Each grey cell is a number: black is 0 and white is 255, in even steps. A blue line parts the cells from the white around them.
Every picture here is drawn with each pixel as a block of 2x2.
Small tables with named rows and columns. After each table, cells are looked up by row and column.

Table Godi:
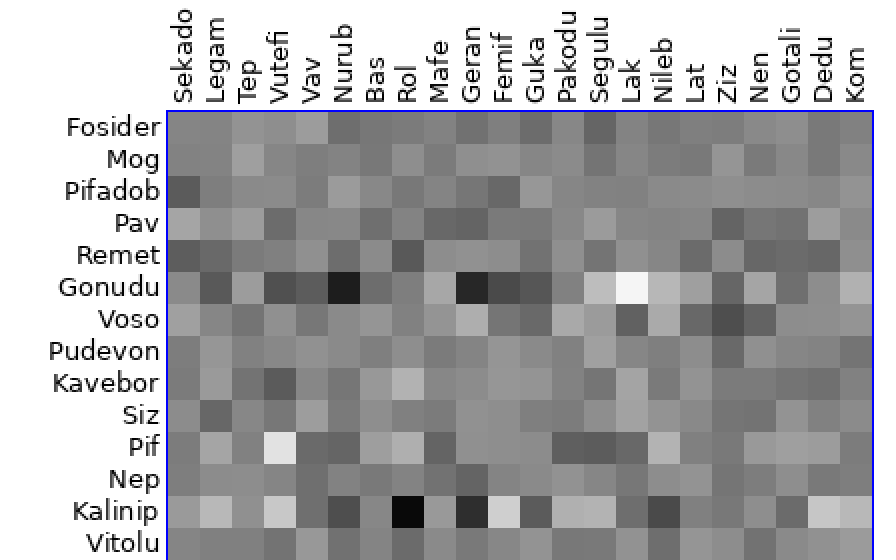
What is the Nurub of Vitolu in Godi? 113
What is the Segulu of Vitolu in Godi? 121
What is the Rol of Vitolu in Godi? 107
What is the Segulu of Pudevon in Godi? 160
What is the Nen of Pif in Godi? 153
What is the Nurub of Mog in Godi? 131
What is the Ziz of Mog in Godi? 149
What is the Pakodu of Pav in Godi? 136
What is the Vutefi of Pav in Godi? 108
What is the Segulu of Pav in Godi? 155

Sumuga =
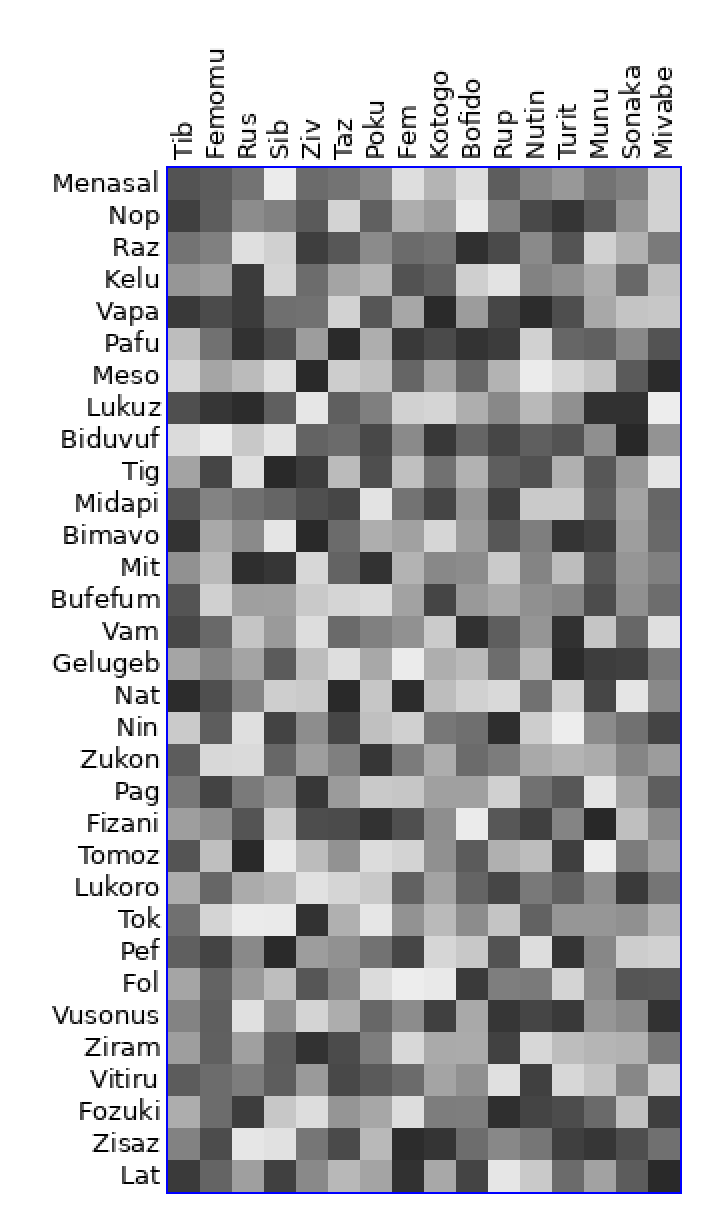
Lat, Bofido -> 68
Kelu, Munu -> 173
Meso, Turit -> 213
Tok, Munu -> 150
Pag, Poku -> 201
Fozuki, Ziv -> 221

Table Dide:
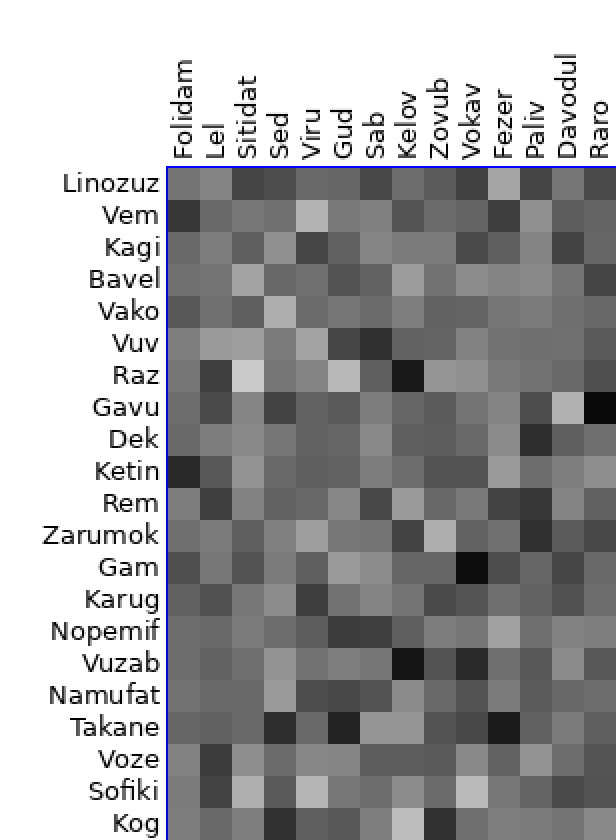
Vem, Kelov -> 84
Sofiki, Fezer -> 119
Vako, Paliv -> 123
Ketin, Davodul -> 126
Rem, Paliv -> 55
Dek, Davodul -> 95
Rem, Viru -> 104
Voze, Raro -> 84
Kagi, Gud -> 97
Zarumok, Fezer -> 112
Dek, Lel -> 125
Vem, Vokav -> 100
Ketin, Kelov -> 108
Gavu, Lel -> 73
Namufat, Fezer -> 123

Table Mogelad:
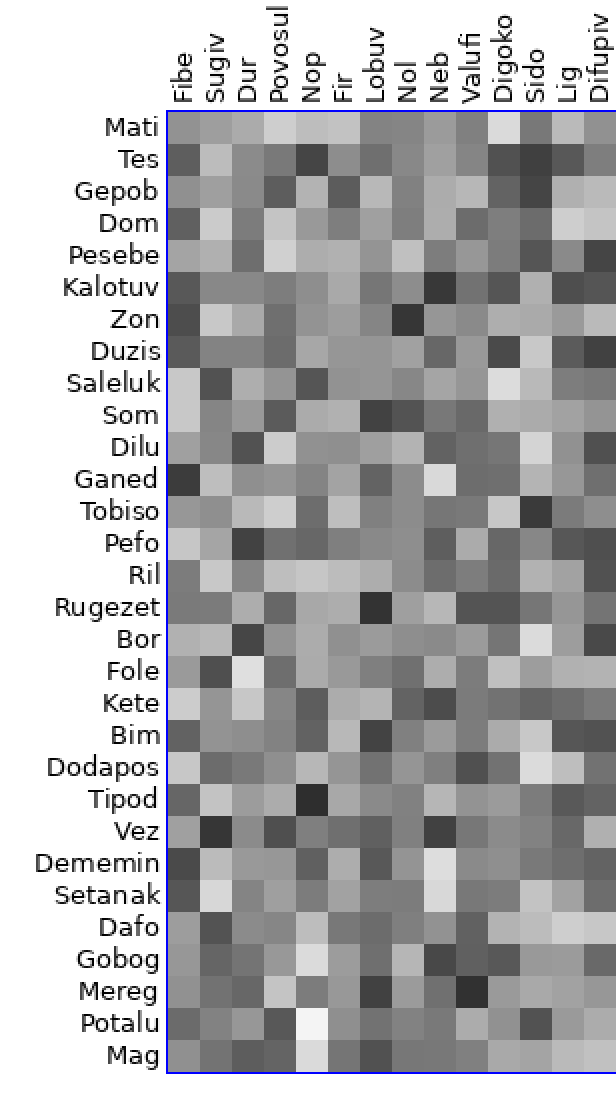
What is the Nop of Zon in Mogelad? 147
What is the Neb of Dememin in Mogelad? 221
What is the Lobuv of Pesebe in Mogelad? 148
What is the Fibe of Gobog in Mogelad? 151
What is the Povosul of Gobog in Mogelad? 152
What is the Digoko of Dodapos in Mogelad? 114
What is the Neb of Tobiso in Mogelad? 118
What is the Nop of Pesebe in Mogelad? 173
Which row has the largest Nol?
Pesebe

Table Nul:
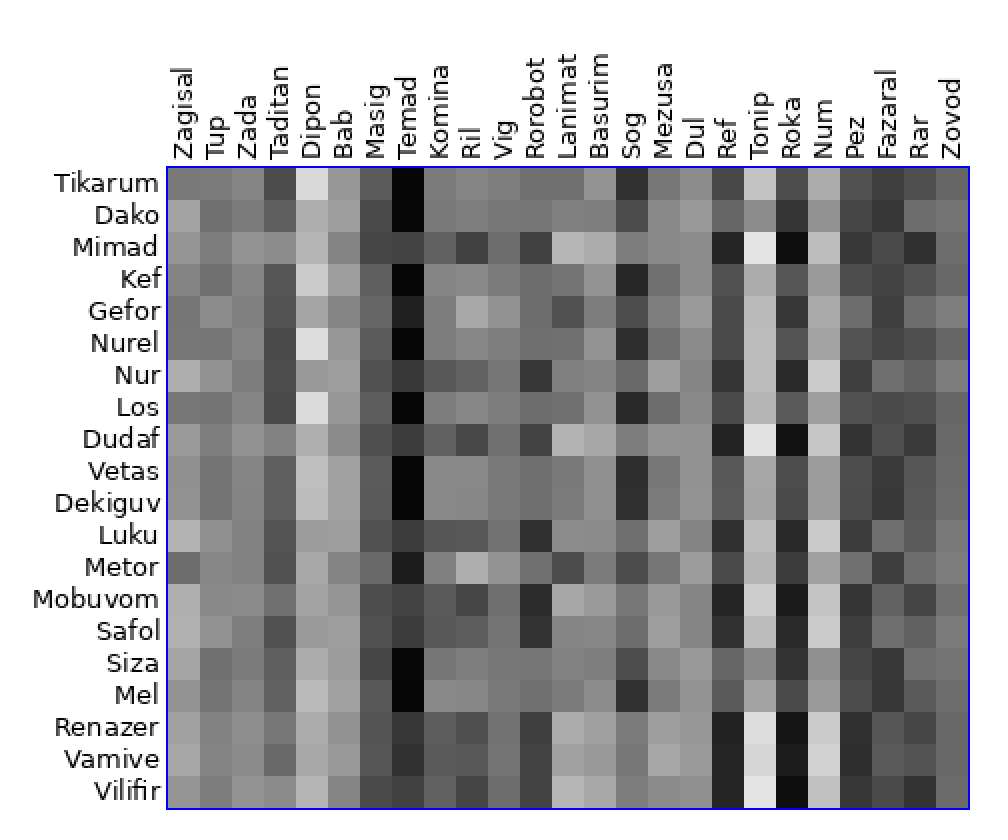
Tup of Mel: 115
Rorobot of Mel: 112
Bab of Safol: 157
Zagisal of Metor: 109
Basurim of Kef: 147
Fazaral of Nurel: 69
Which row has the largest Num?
Vamive

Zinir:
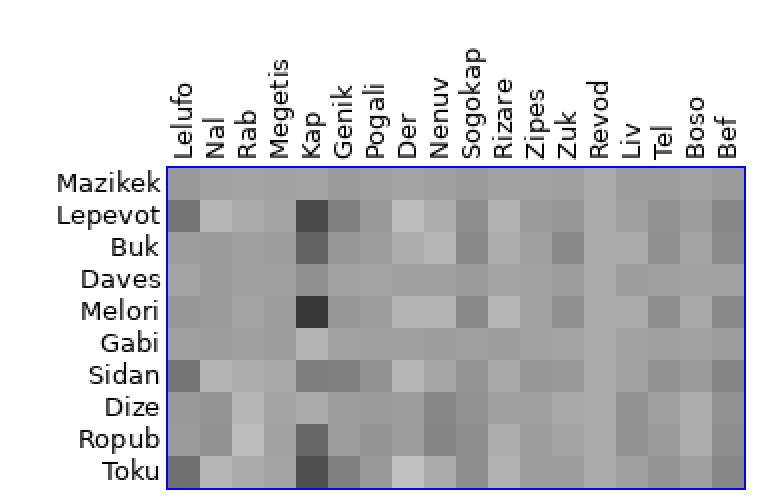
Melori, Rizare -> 182
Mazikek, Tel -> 158
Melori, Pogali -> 157
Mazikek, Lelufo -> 152
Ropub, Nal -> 145
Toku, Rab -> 171
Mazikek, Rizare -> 161
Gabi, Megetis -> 157
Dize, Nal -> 148
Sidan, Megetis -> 168
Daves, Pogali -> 163
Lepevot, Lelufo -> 116
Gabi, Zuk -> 163
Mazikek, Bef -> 154
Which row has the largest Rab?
Ropub

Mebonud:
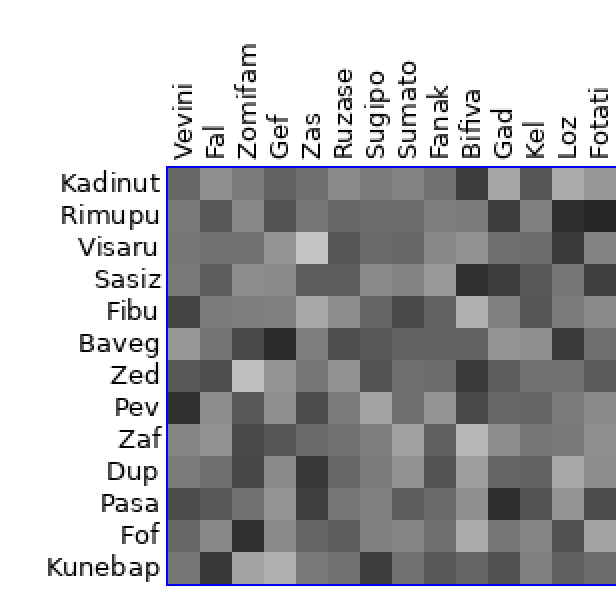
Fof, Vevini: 103
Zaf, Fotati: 142
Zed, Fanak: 107
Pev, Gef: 144
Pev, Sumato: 111
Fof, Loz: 81
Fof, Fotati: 164
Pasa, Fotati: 76
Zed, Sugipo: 82
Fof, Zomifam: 47

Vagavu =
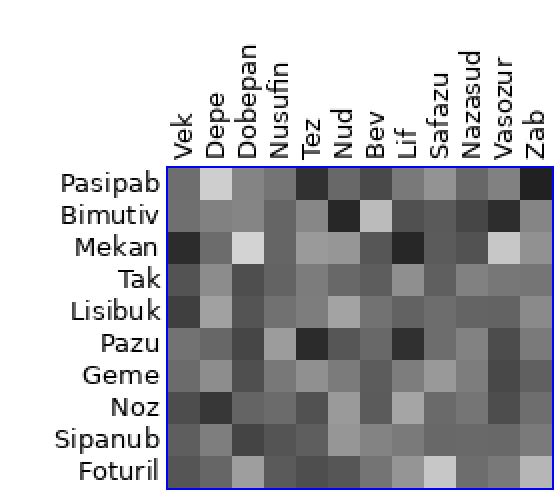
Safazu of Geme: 153
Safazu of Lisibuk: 109
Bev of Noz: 91
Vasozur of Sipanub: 104
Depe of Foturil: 102
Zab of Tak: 117
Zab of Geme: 96
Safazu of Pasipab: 147
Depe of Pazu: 103
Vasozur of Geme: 72

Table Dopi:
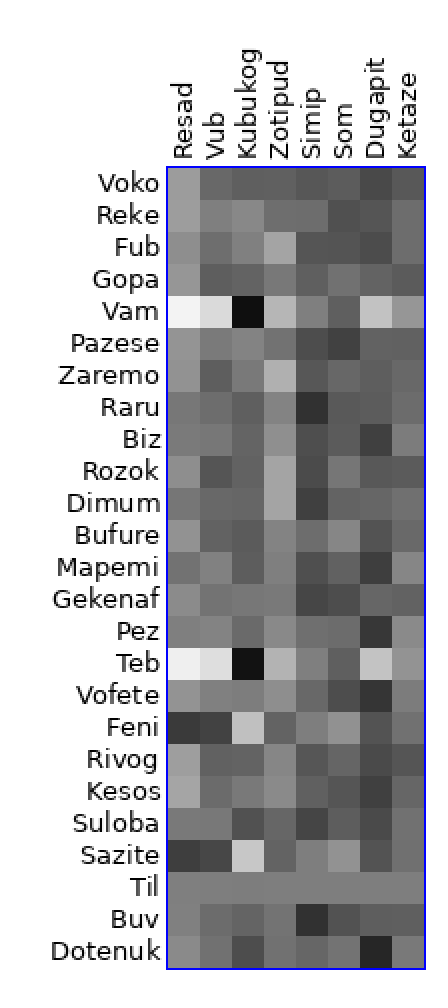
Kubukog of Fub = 128
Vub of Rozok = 85
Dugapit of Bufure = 83
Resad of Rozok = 142
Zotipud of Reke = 110
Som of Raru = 89
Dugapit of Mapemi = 62
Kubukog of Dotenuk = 77
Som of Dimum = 99
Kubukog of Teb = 18
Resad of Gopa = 150

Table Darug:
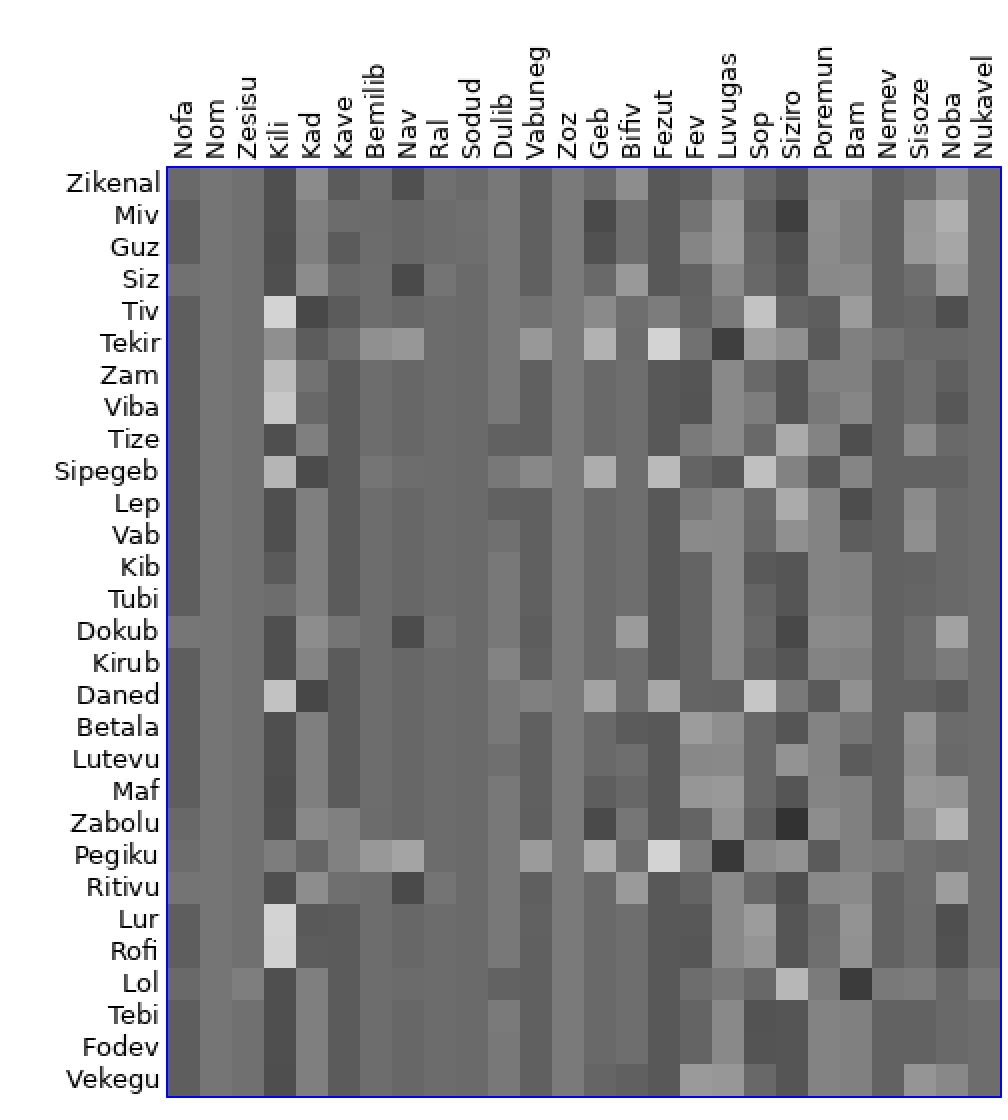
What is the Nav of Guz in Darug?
103
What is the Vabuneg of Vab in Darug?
96
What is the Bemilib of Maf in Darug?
109
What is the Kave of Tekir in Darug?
109
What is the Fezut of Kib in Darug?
88
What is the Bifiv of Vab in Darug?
110
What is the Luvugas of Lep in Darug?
137
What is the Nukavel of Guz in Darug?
109
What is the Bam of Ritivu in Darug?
138
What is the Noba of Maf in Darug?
147
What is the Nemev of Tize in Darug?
98
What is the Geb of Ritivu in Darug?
105
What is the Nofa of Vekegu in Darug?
94
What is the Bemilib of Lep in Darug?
109
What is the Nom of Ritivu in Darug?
117
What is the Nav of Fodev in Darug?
103

